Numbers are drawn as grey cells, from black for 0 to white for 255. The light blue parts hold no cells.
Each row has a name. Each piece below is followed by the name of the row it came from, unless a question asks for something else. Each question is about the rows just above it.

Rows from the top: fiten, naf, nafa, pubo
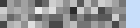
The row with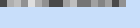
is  pubo

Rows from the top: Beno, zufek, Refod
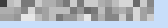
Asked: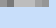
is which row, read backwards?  zufek
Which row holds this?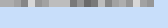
zufek

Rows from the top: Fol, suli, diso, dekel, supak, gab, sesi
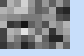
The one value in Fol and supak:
[179]
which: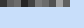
sesi
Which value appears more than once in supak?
[163]
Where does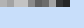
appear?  suli
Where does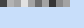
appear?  supak

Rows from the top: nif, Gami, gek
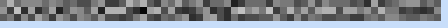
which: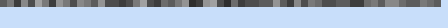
gek
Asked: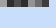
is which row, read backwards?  Gami

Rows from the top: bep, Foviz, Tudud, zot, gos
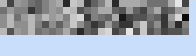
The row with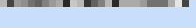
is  bep
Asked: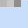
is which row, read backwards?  Foviz
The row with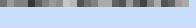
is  Foviz
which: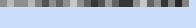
zot

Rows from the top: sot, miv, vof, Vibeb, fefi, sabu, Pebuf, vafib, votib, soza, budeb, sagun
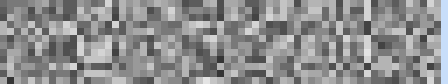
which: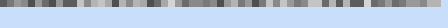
miv
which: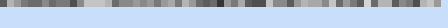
votib
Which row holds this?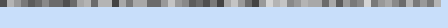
vof

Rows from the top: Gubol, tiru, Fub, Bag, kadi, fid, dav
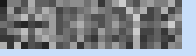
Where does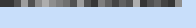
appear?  fid
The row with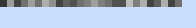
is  tiru
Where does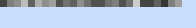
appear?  Fub
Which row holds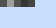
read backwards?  Bag

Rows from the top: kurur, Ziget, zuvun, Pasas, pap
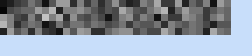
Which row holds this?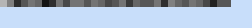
Pasas
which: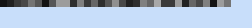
kurur
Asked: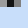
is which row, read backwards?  kurur
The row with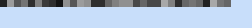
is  pap
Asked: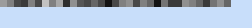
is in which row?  zuvun

